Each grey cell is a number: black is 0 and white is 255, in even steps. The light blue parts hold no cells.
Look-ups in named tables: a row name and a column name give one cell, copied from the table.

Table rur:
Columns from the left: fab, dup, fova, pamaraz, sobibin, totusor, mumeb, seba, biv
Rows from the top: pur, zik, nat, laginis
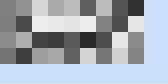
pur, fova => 214
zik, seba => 79
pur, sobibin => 187
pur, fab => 128
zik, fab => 127
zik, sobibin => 228
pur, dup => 145
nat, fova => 67
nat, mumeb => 79
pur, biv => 51
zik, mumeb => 130
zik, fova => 235
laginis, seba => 207
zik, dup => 75
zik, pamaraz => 231
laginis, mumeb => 118
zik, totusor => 235
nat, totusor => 41

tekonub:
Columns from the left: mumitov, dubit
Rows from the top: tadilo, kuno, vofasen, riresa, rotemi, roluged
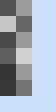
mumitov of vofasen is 74
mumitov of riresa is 95
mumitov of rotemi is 53
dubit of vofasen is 153
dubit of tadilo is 155
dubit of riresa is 208
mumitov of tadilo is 83
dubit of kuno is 103
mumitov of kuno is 198
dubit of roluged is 117
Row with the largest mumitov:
kuno

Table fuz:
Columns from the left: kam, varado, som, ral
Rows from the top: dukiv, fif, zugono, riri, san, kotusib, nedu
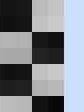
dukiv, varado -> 25
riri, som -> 36
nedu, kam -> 187
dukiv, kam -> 21
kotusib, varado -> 33
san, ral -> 200
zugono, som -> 25
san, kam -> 17
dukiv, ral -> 196
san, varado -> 21
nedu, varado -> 183
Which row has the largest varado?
nedu

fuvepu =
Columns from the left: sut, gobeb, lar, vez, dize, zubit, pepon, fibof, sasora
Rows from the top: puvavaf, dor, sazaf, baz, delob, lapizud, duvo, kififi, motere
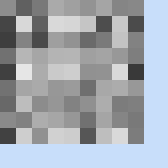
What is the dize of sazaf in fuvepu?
146
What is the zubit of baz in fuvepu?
160
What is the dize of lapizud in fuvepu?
155
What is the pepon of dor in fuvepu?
77
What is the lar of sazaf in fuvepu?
74
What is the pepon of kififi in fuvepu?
165
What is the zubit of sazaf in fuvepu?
106
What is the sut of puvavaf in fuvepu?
141
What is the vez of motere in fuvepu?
209
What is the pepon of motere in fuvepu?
190
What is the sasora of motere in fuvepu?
124
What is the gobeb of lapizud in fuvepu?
165
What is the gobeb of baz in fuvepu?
182
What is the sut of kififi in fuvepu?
138
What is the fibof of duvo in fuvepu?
124
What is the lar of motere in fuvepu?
145
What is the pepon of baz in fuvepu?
164

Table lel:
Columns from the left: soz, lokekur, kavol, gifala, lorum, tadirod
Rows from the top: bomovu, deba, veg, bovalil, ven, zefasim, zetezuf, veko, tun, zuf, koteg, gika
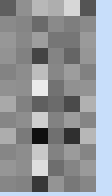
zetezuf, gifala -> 107
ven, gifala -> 135
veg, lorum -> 118
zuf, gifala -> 130
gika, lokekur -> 130
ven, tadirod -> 129
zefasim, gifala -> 114
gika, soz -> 134
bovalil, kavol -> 68
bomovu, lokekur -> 144
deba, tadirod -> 138
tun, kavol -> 15
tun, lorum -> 47
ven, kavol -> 189
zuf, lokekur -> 141
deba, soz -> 138

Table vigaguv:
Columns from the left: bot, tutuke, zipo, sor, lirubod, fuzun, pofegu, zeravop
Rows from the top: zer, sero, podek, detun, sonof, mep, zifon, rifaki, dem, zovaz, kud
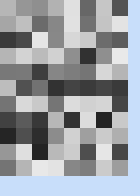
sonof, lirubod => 125
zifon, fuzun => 209
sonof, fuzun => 117
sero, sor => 135
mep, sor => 50
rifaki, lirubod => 50
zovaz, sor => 185
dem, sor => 140
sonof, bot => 120
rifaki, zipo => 56
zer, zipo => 143
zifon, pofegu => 213
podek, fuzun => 202
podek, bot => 58
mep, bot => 189
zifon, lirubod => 220
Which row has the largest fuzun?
rifaki

